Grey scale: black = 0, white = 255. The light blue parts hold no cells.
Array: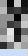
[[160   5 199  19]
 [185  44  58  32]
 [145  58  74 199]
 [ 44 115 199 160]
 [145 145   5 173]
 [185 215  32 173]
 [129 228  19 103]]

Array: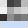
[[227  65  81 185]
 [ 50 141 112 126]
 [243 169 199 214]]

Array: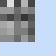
[[ 97  68  97  53  81]
 [139 139 109 154 109]
 [154 154 109 139 125]
 [154 167 125 125  81]
 [167 180 125 154  97]
 [ 81 221  68 180  68]]

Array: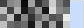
[[191  66 176  23  81 148  23 219 136 121]
 [191 108  94 108  23 162  50 162  50 204]
 [ 66 136 148  11 162  50  94 204 121  81]
 [108 191  36 136  50 108 148  81  94 235]]

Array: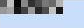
[[152 165  23  64 152  38  77 193  23]
 [ 90 193   9 136  51  77 120 106 179]]

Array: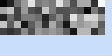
[[  7  35 109 153 226 123 137 123 226 153  81 169 169  50 251]
 [ 66  50  66 137  81 153 137 153 137  94  22 183 183  50 109]
 [196  94 183  22  94 137  50 169 109  22 169 153 169 183  94]
 [ 35 109  66 123 123 109  35  94 137  81 226 153 212 212 153]
 [169 196  66 153  81  66 196 123  81  81  94  81   7 123  66]]

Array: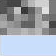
[[ 83  69  69 138 183 208 208 123]
 [151  98 151 138 111 167 123 111]
 [ 83 111 195  57  98 151 223 123]
 [167 151 138  98  98 167 183  69]
 [123 167 167 183 167 183 138 111]]
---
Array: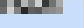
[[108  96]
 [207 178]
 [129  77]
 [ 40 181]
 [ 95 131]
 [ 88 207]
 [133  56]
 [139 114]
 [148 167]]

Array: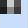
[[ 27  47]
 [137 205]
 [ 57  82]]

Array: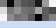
[[245 219 125]
 [139 120  10]
 [113 145 113]
 [121 113  85]
 [ 91 106  79]
 [  5 165  27]
 [ 92  93 155]
 [130  72 244]]

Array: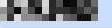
[[173 144 232]
 [ 56  82  56]
 [220  12 180]
 [139 148 201]
 [143  74  37]
 [127  10  69]
 [ 83 203 213]
 [ 29  44  40]
 [196  50  81]
 [100  47   7]
 [ 85  28  13]
 [ 18  52  85]
 [ 16  91  46]
 [126  71 106]]

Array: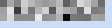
[[167 161 103]
 [218 228 168]
 [139  60 132]
 [140 197 204]
 [139 120 183]
 [233 180 164]
 [145 209 153]
 [151  90 162]
 [178 196 185]
 [ 12 174  95]
 [120 159 129]
 [116 108 216]
 [114 220 195]
 [160 122 163]
 [157 130 110]]

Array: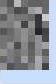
[[144 103 144 117 115  86 130  93 143 114]
 [ 82 124 123 143 110 104 125 130 111  86]
 [ 99 103 112  77 124 127 149 117  75 185]
 [ 99 155 131 134 145 142  69 118  85 111]
 [128 105  99  92 114 124 143 106 154  98]
 [165 170 140 144 143  38  54  53 171  97]
 [ 67 122  94 161  74  66 117 202 104 101]]

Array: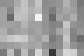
[[122 153 184 174 162 163 163 143]
 [188 156 198 151 162 106 134 147]
 [124 162 207 161 156 193 186 169]
 [187 173 201 166 181 190 196 194]
 [138 163 169 154 160 170 179 166]
 [212 169 158 164 161 244 188 197]
 [161 146 177 149 148 149 143 140]
 [ 55 135 123 137 131 105 126 144]
 [159 141 138 166 136 163 152 148]
 [213 183 198 183 198 154 166 178]
 [209 147 130 133 148 173 159 154]
 [145 131 108 148 139 133 131 120]]

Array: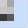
[[ 58 196 206]
 [ 91 193 167]]

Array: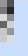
[[202 199 101 217 119 150]
 [221 150 208 139  39  82]]
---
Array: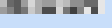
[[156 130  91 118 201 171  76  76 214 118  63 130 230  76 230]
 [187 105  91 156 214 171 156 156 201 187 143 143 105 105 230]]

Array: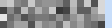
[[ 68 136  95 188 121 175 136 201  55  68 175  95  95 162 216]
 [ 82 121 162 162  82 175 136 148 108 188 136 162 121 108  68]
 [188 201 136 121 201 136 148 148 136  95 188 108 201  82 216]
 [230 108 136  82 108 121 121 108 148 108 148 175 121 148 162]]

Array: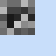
[[ 79  25  38 182  38]
 [109 166  79  95  79]
 [123  25 198 138 150]
 [138 109 109 182 123]
 [182  66  66  52  95]]

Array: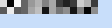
[[ 89 235  89 101 166 190  20 166 117 141  20 129   4 141]
 [220   4 248 101 153 178 129 166  59  32  59 206 178  59]]

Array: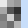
[[125 208  86]
 [138 110 180]
 [167  86  48]
 [233 167 151]]

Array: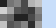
[[ 34 117 133  74 178 194]
 [117 102  34  34  74 117]
 [194  86 102 133  46 162]
 [209 162  86  74  59 133]]

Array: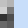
[[ 50  78]
 [105  92]
 [193 180]
 [209 121]]

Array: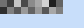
[[ 46 127  87 153  99 153  87 167 127]
 [112  62 196  74 139 167 210  31  99]]
